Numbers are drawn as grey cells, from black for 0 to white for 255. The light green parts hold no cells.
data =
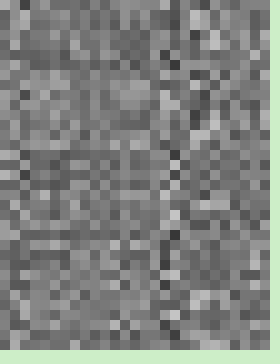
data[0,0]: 174
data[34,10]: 131
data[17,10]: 101
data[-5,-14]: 140
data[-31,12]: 107
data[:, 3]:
[127, 120, 106, 121, 112, 96, 92, 143, 146, 135, 150, 132, 114, 143, 151, 104, 103, 115, 93, 138, 125, 117, 150, 95, 148, 90, 108, 144, 123, 135, 135, 132, 138, 96, 116]
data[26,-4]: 125
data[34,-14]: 101
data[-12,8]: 107
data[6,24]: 143
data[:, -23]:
[149, 122, 109, 121, 119, 103, 95, 128, 143, 166, 130, 125, 119, 135, 146, 111, 104, 129, 100, 176, 127, 112, 131, 99, 143, 99, 112, 127, 123, 132, 134, 120, 134, 99, 122]
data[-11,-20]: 110
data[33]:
[117, 162, 147, 96, 99, 114, 112, 103, 120, 92, 114, 84, 137, 83, 119, 118, 103, 63, 141, 162, 159, 122, 131, 122, 138, 99, 107]
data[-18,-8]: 110
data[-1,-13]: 117
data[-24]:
[140, 131, 107, 132, 125, 160, 123, 127, 111, 133, 123, 120, 106, 118, 95, 123, 155, 114, 143, 64, 99, 172, 95, 143, 146, 95, 175]
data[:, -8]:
[106, 187, 177, 65, 97, 97, 145, 71, 183, 105, 99, 64, 77, 183, 168, 117, 114, 110, 107, 105, 148, 119, 84, 129, 149, 99, 101, 111, 112, 169, 189, 119, 129, 162, 122]
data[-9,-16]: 156
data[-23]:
[112, 157, 103, 114, 119, 139, 107, 154, 115, 117, 134, 109, 101, 99, 95, 135, 139, 94, 130, 77, 137, 190, 131, 121, 158, 105, 162]
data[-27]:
[108, 115, 159, 146, 143, 158, 160, 111, 122, 127, 122, 146, 135, 159, 161, 104, 89, 98, 117, 183, 131, 91, 154, 135, 118, 113, 133]
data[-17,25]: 149
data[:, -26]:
[143, 142, 153, 145, 167, 93, 165, 118, 115, 137, 102, 131, 157, 148, 103, 158, 100, 151, 99, 134, 170, 99, 109, 163, 94, 96, 90, 100, 88, 161, 128, 99, 89, 162, 171]
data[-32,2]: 103
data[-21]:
[118, 103, 138, 151, 146, 166, 154, 110, 121, 135, 126, 165, 123, 170, 158, 113, 84, 104, 119, 168, 118, 89, 144, 136, 119, 130, 143]
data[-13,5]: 153
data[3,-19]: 114
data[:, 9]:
[127, 104, 96, 124, 112, 109, 93, 139, 127, 134, 139, 133, 117, 142, 135, 108, 102, 118, 99, 137, 120, 110, 142, 99, 139, 102, 120, 131, 130, 130, 116, 120, 137, 92, 113]
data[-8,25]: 88
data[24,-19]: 123
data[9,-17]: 104
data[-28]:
[151, 118, 118, 143, 128, 161, 134, 117, 108, 139, 116, 122, 116, 130, 103, 114, 165, 133, 138, 71, 87, 156, 85, 148, 132, 89, 170]

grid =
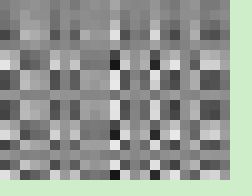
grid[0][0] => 125
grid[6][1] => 182
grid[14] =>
[65, 103, 182, 165, 159, 81, 132, 97, 159, 158, 158, 232, 80, 138, 106, 218, 106, 69, 145, 177, 87, 79, 120]
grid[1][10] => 136
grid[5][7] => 162
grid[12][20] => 167
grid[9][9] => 134
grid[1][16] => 137
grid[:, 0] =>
[125, 116, 112, 69, 124, 185, 228, 79, 72, 149, 74, 67, 179, 218, 65, 150, 74, 224]
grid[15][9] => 139
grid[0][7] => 121
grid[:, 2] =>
[142, 155, 158, 183, 143, 101, 87, 183, 188, 129, 182, 185, 105, 76, 182, 128, 196, 78]
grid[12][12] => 174
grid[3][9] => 150
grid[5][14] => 167
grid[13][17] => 232
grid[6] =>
[228, 182, 87, 98, 123, 209, 152, 197, 115, 119, 120, 22, 205, 147, 175, 37, 185, 228, 139, 90, 208, 208, 165]
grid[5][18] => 136
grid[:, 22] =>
[133, 139, 130, 112, 138, 155, 165, 118, 112, 142, 120, 118, 152, 159, 120, 148, 114, 154]
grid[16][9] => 148
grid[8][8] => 158
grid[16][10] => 155
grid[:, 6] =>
[136, 140, 141, 132, 136, 153, 152, 129, 127, 146, 130, 137, 150, 147, 132, 139, 130, 154]
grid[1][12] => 122
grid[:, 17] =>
[120, 126, 106, 72, 120, 177, 228, 66, 76, 157, 59, 70, 192, 232, 69, 148, 65, 226]
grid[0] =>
[125, 135, 142, 146, 140, 124, 136, 121, 138, 144, 139, 165, 137, 134, 135, 148, 129, 120, 141, 148, 121, 121, 133]
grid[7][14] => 98
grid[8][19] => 172

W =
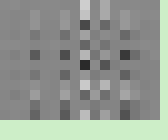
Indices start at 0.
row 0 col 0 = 137
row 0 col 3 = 136
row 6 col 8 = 42
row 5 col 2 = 135
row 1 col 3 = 146
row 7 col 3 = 118
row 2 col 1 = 134
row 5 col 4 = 132
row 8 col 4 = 136
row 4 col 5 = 138
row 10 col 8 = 134
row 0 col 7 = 135
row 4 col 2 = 136
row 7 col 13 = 127
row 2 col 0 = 136
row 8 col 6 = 147
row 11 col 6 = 90
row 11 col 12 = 82
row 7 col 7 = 135
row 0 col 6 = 135
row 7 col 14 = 133
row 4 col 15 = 136
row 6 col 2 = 136
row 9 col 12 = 165
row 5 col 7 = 135
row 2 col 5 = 134
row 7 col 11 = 135
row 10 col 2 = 136
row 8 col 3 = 143
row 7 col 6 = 101
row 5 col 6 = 77
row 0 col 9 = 135
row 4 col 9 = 136
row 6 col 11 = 128
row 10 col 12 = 102
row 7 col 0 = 134
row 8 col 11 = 136

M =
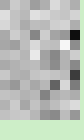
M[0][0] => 170
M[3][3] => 134
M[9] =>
[194, 190, 179, 184, 131, 175, 184, 173]
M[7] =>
[200, 179, 175, 196, 201, 195, 188, 60]
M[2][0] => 215
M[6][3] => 188
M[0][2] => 189
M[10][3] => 194
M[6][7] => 137
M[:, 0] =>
[170, 222, 215, 170, 167, 189, 170, 200, 169, 194, 179, 193]
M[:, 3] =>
[158, 224, 189, 134, 217, 233, 188, 196, 168, 184, 194, 183]
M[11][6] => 188
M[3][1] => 205
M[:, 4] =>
[175, 215, 186, 205, 193, 162, 166, 201, 183, 131, 172, 148]
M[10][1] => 203
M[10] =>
[179, 203, 167, 194, 172, 189, 206, 219]
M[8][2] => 187
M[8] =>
[169, 152, 187, 168, 183, 99, 215, 124]
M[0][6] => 198

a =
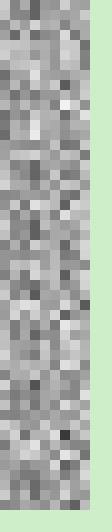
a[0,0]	204
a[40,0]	194
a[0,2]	172
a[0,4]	154
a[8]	[136, 184, 136, 199, 172, 201, 91, 152, 196]
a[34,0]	191
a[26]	[148, 193, 185, 207, 158, 186, 152, 153, 139]
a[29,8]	180
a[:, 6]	[206, 160, 133, 217, 203, 213, 194, 155, 91, 184, 241, 109, 148, 144, 116, 194, 155, 119, 198, 129, 97, 222, 154, 170, 104, 122, 152, 94, 138, 179, 216, 98, 230, 209, 195, 177, 223, 139, 163, 140, 218, 152, 166, 57, 152, 228, 98, 126, 191, 211, 131]
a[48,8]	183
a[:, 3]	[99, 99, 211, 109, 174, 150, 205, 223, 199, 122, 156, 200, 225, 235, 137, 209, 103, 101, 131, 156, 224, 131, 96, 96, 206, 146, 207, 213, 111, 90, 216, 205, 136, 101, 150, 123, 176, 198, 83, 129, 119, 158, 150, 179, 225, 200, 153, 122, 106, 108, 157]
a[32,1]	125
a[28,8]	211
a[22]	[207, 137, 139, 96, 190, 169, 154, 166, 206]
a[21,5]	131
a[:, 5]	[148, 167, 179, 147, 155, 151, 151, 159, 201, 151, 130, 181, 170, 169, 193, 154, 167, 199, 148, 187, 186, 131, 169, 168, 171, 185, 186, 191, 187, 163, 155, 212, 123, 141, 139, 153, 133, 185, 178, 171, 139, 168, 167, 220, 184, 140, 214, 178, 147, 151, 182]
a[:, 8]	[160, 202, 170, 171, 113, 130, 128, 178, 196, 204, 145, 225, 179, 167, 202, 123, 205, 186, 153, 196, 203, 182, 206, 182, 214, 212, 139, 214, 211, 180, 90, 164, 180, 167, 180, 183, 138, 161, 181, 224, 163, 208, 166, 199, 135, 116, 199, 216, 183, 152, 188]
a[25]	[148, 146, 138, 146, 155, 185, 122, 130, 212]
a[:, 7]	[164, 166, 170, 120, 201, 199, 187, 173, 152, 156, 206, 163, 179, 157, 121, 184, 143, 127, 191, 113, 214, 186, 166, 145, 178, 130, 153, 179, 154, 140, 177, 149, 208, 159, 212, 196, 211, 144, 135, 135, 184, 150, 199, 164, 133, 199, 126, 154, 160, 158, 97]
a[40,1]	136
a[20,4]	202
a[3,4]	138
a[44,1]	187
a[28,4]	156
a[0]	[204, 132, 172, 99, 154, 148, 206, 164, 160]
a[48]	[181, 124, 152, 106, 140, 147, 191, 160, 183]
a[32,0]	175
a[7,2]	165

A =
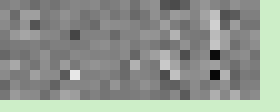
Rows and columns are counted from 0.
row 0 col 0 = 127
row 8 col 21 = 131
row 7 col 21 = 7
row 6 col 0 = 146
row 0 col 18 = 95
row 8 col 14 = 144
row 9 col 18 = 91
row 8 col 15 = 133
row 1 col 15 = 144
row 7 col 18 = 144
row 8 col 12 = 121
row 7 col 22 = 178
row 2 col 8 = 119
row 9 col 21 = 174
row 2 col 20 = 152
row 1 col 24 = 128
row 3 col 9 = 130
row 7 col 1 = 122
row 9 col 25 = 139
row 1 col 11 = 118
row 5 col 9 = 130
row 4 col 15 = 122
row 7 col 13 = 134
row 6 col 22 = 131
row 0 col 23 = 144
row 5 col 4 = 145
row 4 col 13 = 123
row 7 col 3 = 159
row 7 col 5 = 139
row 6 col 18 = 124
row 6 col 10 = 140
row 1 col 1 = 107
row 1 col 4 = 122
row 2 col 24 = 117
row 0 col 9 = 137
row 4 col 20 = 131
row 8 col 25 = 128
